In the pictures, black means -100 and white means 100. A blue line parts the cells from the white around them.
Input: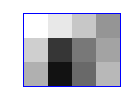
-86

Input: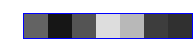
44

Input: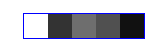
-14

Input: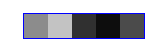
-62

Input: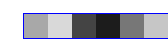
-78

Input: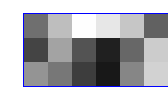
-81

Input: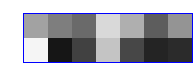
-44

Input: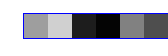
-97

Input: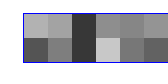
57
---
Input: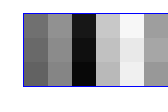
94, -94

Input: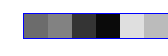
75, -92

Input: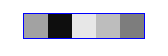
81, -89

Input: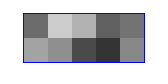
60, -59

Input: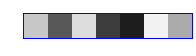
90, -77

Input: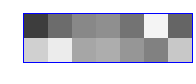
91, -52

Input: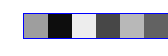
86, -90

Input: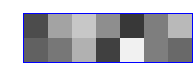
89, -56
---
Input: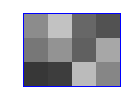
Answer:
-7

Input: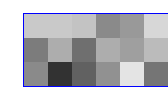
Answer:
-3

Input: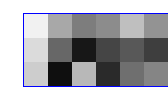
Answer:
72

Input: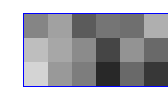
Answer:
49

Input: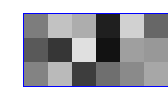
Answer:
-30

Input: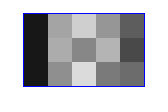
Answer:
-82

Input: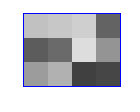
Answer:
-28

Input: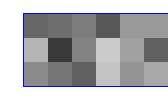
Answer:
42

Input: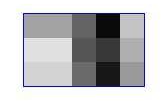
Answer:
76
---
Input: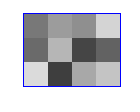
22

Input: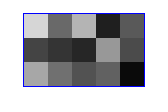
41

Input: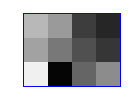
21

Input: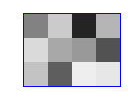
59

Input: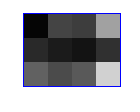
-47

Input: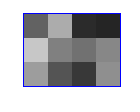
35

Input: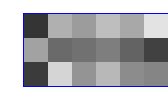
49

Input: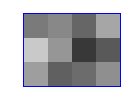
7

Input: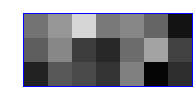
6

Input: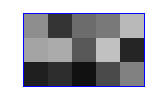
-15
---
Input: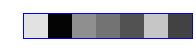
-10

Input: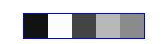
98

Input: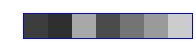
-41

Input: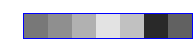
78

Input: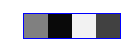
0

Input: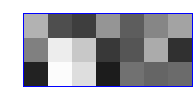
-78

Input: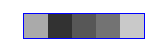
-61

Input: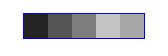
-33

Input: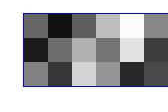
66

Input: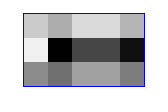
-12
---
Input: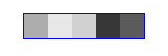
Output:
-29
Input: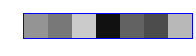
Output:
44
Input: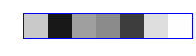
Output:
99
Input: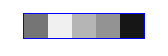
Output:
-83
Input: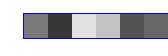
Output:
-19
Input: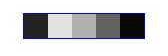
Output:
-93
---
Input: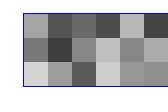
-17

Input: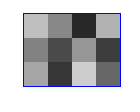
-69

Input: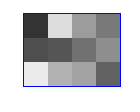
22

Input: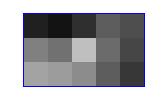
-63

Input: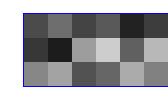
-47

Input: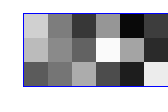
-57
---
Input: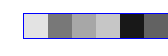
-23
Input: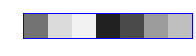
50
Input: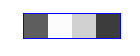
-53
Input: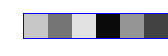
-48
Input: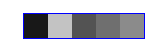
9
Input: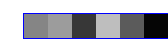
-96
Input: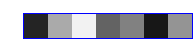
16
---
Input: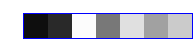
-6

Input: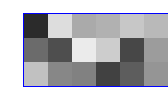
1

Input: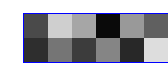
-53

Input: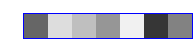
18

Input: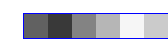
3

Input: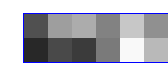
-54

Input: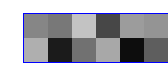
-11
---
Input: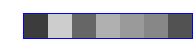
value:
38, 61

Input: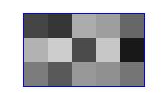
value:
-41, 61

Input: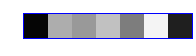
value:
51, 91

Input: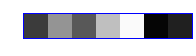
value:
50, 96

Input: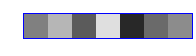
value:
75, 75

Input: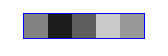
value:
-26, 58

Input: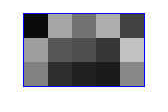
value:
-38, 52

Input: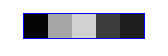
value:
64, 64
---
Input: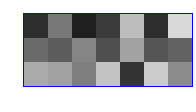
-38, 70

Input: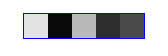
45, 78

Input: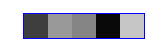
4, 55

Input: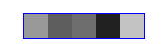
-14, 53

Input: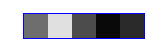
-40, 76

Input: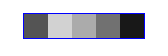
34, 65

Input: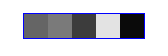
-53, 78

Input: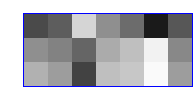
34, 96

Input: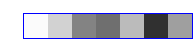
-13, 97

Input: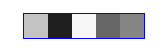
94, 94
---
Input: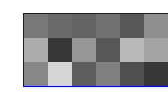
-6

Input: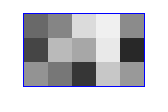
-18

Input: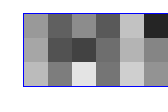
20

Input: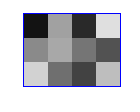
-85

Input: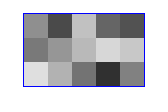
12

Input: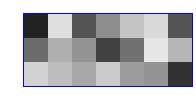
-73

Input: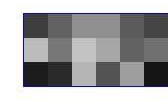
-51

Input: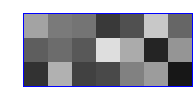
28

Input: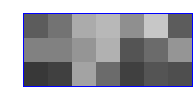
-28
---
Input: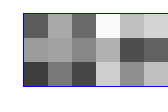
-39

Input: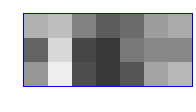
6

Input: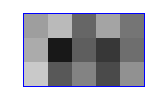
-57

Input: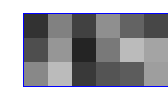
47

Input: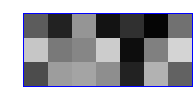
0

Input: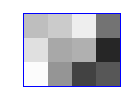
38

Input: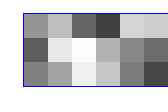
7

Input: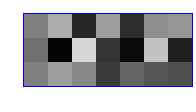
52
